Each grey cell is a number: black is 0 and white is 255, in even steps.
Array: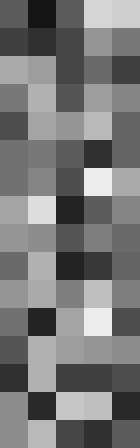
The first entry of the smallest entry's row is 92
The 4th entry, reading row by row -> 213
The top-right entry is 206
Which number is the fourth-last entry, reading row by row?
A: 185
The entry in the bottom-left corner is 141
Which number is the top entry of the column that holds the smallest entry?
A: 21
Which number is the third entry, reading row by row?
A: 92
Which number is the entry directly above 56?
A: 127
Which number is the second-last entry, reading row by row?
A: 48
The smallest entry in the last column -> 41
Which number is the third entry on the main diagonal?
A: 70
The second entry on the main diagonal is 48
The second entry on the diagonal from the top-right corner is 149

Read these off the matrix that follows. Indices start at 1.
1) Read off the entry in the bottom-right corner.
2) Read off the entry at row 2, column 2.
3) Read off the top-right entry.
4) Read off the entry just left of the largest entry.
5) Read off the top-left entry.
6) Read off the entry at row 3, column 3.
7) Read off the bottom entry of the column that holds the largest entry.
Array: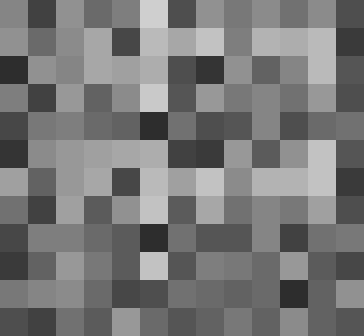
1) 85
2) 106
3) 78
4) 126
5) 133
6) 133
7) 106

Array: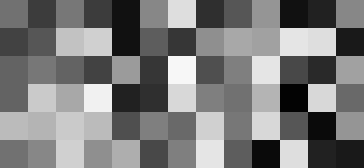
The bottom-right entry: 25
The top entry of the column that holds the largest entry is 222
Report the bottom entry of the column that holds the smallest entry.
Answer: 222
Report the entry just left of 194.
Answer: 86
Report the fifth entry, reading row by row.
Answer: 17
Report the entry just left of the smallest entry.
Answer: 180
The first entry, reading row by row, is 113
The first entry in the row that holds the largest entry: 99
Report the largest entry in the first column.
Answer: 187
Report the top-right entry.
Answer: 135
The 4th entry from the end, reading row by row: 10
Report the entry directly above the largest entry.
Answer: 54
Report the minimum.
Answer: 3
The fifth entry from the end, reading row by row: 93
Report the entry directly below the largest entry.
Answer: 216
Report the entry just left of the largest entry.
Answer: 54
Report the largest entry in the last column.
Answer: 161
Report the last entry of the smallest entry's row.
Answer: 105
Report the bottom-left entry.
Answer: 113
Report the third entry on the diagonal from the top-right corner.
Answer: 72

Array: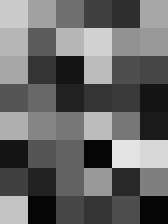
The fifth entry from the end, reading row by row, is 5
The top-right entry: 167
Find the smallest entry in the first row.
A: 46
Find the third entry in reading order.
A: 111
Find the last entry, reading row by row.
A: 5
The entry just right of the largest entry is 215
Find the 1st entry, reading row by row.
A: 202
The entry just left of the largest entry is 5
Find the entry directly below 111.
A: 182
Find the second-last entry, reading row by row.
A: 78

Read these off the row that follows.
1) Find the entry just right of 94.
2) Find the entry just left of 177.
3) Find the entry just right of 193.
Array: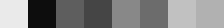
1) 69
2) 193
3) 177

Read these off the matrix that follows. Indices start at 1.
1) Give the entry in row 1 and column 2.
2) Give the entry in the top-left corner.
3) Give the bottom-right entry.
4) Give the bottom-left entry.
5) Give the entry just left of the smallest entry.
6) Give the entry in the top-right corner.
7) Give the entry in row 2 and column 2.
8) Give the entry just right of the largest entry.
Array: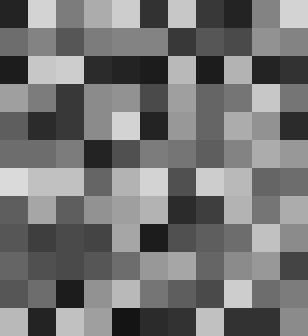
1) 211
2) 35
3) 139
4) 185
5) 159
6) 211
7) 131
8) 193

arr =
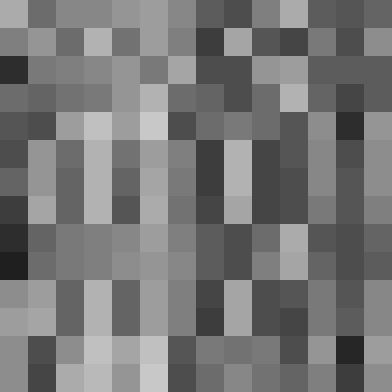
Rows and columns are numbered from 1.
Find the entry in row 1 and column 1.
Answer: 171
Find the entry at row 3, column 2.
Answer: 121
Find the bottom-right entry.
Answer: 141
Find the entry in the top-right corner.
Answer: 100
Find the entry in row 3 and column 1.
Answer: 45
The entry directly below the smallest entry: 141
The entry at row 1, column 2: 108
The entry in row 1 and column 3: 135
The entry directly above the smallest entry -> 45
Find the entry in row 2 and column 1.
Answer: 127
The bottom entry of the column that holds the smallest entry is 141
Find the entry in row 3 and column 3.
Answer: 127
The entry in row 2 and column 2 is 149
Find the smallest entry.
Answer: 31

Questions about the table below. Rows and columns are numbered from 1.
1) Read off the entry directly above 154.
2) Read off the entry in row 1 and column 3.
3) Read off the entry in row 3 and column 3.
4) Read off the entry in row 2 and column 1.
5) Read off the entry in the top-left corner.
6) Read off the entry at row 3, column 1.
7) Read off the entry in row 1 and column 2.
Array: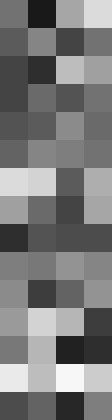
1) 139
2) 166
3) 189
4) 91
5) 114
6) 68
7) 25
